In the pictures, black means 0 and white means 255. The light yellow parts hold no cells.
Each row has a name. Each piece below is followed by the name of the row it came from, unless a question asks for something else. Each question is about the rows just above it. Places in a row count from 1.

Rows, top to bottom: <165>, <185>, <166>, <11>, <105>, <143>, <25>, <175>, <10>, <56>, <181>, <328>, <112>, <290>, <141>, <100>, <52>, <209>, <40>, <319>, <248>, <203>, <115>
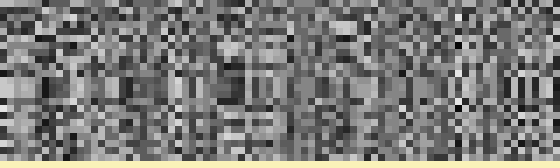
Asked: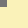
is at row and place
<10>, 16
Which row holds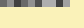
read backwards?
<141>

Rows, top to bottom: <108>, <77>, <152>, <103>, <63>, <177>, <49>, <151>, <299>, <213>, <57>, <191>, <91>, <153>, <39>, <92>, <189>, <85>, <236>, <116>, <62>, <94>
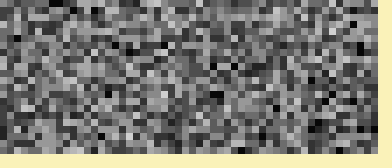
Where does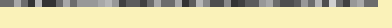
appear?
<63>
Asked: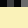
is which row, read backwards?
<236>
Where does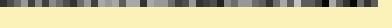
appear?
<39>
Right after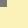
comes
108
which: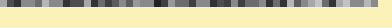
<299>
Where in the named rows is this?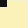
<77>, 51
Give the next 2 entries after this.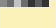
92, 51

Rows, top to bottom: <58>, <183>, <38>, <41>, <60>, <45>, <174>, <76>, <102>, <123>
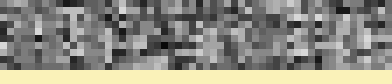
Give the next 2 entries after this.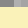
164, 190
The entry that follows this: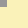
176

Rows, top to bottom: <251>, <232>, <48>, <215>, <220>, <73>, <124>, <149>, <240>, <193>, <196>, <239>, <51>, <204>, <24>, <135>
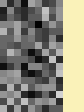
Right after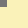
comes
75
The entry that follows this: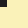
134
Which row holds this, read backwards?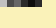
<196>

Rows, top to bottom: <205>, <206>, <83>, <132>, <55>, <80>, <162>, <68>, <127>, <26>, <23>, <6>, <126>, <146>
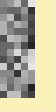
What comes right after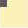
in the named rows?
66
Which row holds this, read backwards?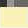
<206>
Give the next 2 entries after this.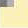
151, 66
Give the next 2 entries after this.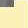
105, 151
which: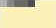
<55>
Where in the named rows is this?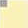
<6>, 4

